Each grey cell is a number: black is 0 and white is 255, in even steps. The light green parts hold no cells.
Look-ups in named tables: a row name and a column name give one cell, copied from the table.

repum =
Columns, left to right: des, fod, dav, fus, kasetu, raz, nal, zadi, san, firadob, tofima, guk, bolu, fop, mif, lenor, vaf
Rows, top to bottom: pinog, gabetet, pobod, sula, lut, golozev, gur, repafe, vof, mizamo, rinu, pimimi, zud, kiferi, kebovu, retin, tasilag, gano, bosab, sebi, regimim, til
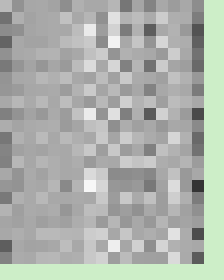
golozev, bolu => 113
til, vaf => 91
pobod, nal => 188
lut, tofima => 177
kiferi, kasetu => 174
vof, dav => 170
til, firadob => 157
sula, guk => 197
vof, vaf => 168
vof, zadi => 153
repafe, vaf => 123
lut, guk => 171
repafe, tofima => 154
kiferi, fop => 173
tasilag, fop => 157
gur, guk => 171
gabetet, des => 113

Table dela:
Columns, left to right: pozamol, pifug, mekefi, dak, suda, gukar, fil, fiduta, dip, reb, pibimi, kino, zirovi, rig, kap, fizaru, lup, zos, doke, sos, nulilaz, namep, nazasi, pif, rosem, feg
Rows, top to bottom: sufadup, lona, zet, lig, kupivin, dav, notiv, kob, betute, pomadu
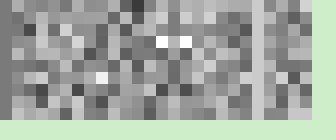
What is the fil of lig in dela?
213
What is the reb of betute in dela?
169
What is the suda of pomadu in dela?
167
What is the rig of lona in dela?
205
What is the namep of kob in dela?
203
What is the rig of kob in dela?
78
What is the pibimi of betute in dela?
157
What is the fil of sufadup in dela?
175
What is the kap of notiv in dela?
107
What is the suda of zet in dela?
112
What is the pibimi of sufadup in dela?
97
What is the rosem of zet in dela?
167
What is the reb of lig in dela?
183

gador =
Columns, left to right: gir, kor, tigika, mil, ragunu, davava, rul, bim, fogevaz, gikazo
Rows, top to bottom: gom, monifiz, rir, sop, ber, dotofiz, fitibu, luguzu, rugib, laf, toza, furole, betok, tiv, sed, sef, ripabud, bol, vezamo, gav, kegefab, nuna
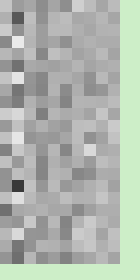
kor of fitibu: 228
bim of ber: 170
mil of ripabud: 168
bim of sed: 142
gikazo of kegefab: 189
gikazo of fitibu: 164
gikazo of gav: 192
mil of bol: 177
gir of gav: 184
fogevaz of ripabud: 197
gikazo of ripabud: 178
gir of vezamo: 157
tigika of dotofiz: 169
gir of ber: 183

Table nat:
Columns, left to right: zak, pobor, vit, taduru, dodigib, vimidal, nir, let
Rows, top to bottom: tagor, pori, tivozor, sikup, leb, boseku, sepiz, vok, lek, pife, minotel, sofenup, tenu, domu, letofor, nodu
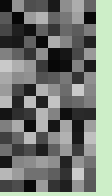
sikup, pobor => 25
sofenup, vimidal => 178
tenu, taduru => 29
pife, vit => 56
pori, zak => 89
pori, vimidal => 120
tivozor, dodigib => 53
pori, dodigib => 101
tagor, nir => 173
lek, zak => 186
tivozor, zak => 70
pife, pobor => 46
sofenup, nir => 25
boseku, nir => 130
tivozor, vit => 16
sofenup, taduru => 75
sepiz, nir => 51
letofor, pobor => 156
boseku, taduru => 58
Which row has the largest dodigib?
lek

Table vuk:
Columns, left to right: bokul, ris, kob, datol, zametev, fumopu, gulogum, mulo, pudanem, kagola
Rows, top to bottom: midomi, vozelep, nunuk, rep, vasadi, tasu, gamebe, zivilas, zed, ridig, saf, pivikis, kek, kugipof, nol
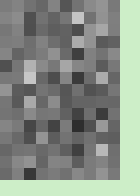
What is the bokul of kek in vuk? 103
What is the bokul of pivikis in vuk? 120
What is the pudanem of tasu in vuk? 91
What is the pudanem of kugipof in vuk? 131
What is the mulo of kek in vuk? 117
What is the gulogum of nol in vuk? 136
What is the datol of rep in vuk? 130
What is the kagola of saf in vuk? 101
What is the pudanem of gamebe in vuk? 171
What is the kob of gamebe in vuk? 198

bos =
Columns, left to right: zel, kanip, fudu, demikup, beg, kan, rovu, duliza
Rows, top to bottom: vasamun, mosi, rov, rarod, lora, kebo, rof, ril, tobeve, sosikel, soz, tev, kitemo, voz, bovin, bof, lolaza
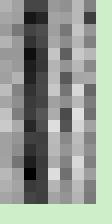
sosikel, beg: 172
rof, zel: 160
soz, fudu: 39
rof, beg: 186
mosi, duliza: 63
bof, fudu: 58
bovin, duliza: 158
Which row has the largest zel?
soz

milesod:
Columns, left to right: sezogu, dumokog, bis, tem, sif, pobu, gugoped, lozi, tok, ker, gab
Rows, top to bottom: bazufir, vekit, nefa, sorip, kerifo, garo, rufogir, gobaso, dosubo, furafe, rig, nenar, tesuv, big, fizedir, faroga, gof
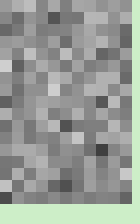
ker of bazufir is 158
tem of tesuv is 159
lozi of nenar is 124
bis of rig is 120
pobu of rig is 82
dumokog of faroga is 118
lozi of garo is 126
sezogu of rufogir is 147
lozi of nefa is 168
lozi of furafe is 136
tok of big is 118
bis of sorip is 144
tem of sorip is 134
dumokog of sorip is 156
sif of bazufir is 168

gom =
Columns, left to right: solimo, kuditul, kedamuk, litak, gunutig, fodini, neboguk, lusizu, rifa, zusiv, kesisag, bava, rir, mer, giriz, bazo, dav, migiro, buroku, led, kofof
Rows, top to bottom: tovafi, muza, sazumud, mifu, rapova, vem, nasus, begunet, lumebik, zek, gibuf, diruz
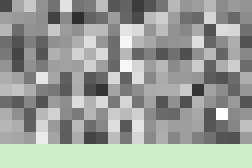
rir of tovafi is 84
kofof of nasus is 173
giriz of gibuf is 158
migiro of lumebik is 145
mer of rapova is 84
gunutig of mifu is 144
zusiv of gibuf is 222
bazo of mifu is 149
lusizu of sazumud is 187
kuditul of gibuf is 174
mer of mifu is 142
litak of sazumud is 143
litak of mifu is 98
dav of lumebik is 179
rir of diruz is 137
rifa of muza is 111
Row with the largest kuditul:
begunet

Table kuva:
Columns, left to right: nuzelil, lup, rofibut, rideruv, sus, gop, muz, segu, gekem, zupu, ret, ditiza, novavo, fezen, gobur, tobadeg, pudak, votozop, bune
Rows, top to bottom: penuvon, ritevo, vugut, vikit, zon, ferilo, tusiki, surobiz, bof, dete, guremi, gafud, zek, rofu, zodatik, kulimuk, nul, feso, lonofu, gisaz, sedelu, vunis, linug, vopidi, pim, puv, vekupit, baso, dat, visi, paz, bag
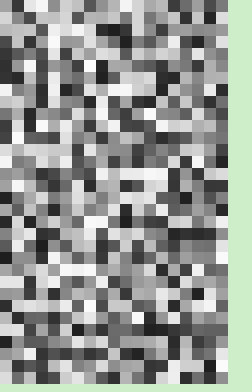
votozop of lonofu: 172
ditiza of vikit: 125
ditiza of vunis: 59
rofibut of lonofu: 36
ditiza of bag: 116
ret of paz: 164
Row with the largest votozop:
puv

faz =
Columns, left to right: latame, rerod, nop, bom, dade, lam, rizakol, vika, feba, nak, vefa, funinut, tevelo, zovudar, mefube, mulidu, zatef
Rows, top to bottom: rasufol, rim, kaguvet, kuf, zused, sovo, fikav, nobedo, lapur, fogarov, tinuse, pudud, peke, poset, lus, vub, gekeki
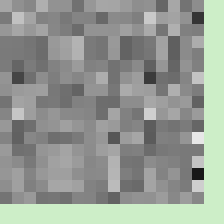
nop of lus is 132
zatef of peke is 121
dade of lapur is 121
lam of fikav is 142
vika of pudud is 141
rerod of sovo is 101
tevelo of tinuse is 93
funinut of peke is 128
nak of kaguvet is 146
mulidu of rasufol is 115
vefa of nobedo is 171
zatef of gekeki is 135
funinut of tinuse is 133

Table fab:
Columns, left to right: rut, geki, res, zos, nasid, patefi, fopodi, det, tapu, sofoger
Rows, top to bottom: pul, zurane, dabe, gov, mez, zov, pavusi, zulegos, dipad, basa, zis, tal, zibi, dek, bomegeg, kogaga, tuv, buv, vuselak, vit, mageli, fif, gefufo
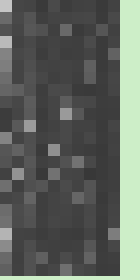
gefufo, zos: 65
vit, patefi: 61
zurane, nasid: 68
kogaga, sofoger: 63
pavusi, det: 93
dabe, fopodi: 59
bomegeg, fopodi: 68
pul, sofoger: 66
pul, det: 66
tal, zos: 66
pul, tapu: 58
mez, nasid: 68

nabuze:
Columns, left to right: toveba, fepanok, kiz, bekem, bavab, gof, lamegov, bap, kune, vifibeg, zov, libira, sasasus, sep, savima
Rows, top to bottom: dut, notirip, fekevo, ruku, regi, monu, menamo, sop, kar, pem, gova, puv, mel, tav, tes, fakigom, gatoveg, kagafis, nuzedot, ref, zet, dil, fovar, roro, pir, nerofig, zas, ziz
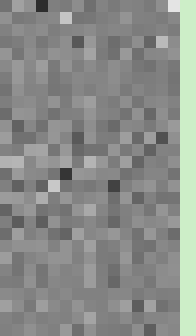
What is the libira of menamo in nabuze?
124
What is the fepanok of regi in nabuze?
118
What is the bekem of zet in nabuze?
147
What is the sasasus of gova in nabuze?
122
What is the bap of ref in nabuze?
135
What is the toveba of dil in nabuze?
157
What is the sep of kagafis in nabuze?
149
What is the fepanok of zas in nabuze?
124
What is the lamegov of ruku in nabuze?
88
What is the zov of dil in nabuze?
151
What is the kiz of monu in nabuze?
137
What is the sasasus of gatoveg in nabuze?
129
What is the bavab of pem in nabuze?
114
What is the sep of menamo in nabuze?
128
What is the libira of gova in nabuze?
134
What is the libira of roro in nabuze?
133
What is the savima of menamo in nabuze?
116
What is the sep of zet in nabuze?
136

